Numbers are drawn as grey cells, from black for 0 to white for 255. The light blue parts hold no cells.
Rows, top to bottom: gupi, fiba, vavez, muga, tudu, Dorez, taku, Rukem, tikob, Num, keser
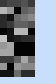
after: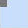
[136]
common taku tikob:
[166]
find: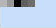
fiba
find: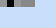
Num
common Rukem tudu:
[3]
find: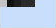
Dorez
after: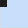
[42]

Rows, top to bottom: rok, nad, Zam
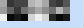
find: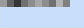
nad
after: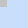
[167]
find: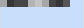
rok
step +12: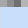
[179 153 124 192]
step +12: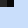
[51 20]
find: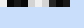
Zam

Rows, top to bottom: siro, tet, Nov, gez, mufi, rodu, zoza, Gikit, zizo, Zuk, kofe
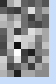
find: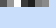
Gikit
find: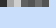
siro
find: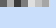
mufi
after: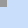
[253]
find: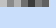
Nov
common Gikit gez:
[84]

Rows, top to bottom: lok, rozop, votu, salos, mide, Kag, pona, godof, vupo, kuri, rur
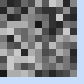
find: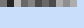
Kag
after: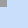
[50]
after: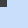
[76]

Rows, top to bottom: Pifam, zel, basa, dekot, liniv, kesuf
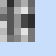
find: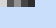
dekot
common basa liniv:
[86]
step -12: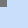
[106]

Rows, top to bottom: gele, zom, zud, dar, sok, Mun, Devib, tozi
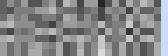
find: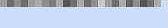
Devib
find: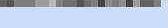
zom

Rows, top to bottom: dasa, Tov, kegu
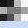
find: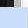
dasa
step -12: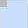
[175]

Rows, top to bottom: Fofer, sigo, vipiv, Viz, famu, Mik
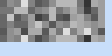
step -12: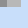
[131 172 172]
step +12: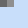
[115 155]
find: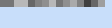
sigo
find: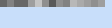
Viz
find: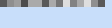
famu
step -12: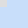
[210]
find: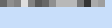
Fofer

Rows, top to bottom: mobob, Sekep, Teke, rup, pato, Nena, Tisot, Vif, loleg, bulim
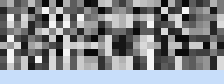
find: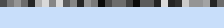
pato
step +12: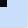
[22]
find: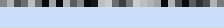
mobob
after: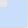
[49]

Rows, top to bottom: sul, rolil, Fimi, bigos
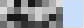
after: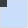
[76]
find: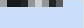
Fimi
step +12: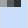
[175 103  60]
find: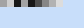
sul

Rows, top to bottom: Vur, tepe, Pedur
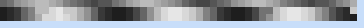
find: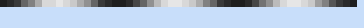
Pedur
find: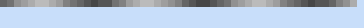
Vur

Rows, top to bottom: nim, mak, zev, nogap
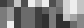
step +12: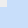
[250]
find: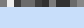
nogap
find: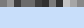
zev
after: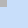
[238]
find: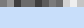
mak

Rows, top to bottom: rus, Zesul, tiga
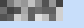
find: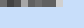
Zesul
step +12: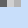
[109 220 192]
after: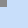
[83]
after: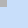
[97]

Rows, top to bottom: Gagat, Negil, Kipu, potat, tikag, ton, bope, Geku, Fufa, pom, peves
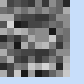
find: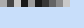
peves
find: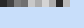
pom
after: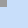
[25]
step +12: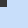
[67]

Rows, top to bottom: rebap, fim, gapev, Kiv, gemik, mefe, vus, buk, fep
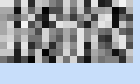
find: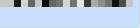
buk
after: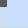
[168]
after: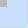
[129]
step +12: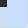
[56]
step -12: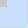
[187]
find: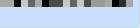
fim
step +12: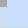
[180]

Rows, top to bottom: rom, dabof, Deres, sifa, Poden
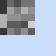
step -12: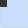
[41]
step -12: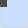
[66]
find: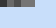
rom
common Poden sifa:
[92]
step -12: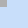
[164]

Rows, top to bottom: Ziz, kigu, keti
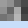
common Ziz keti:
[73]
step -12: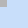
[170]
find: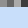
kigu
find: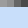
Ziz
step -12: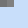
[103 116]
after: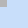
[73]

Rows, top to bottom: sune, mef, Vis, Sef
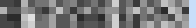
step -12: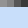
[135 119  75  45]
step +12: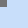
[128]
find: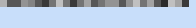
mef
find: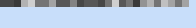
Sef
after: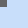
[116]

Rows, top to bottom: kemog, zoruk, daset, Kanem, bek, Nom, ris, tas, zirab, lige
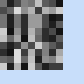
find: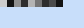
bek
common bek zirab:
[143]
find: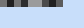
Kanem
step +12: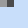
[167  87]

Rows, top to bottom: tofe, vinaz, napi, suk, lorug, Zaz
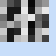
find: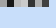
Zaz
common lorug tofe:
[202]
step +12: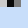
[214  21 136]
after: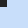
[231]
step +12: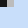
[ 35 200]

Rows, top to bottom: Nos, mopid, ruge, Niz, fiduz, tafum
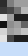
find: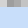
fiduz
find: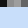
Niz
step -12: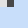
[214  60]
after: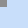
[158]

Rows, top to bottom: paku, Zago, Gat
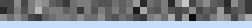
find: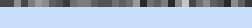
paku
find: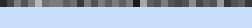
Zago

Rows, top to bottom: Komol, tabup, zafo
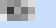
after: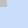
[220]
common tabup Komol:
[166]
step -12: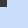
[45]
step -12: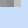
[139 127 180]
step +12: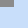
[151 151]
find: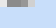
zafo

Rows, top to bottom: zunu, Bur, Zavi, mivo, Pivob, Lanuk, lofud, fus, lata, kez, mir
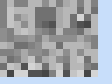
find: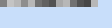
mivo
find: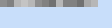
Pivob
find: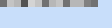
kez
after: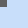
[82]
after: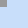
[129]

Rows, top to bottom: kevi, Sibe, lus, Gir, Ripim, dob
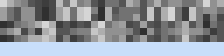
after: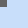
[114]
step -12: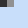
[ 36 133]
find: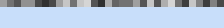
lus
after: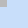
[114]
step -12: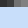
[ 36  49 102 117]
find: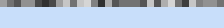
Sibe
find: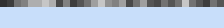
dob

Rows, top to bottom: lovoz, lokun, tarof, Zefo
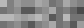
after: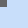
[74]
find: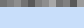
Zefo
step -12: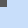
[77]
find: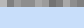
lovoz

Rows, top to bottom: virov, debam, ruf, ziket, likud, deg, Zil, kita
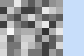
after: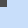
[159]
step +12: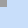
[171]
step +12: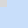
[228]
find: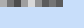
ruf
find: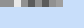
virov
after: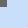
[232]
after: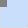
[91]

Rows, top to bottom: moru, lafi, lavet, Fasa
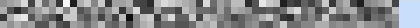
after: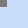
[134]
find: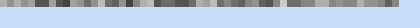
Fasa
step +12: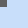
[109]
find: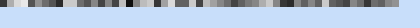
lavet

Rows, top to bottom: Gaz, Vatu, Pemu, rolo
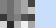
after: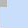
[240]
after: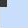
[111]
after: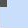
[68]
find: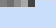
Gaz

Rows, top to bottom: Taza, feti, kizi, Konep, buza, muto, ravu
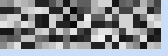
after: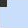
[225]
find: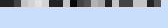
feti
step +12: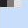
[ 47 136 237]
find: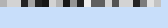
kizi
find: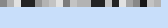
ravu

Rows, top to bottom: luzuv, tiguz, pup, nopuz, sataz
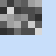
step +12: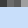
[ 72 120 104 171]
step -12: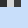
[ 35 203  48]

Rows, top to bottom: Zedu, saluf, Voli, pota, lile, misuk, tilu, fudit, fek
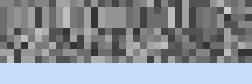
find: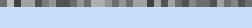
fek
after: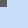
[83]

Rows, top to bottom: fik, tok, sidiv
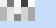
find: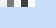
fik
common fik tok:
[240]

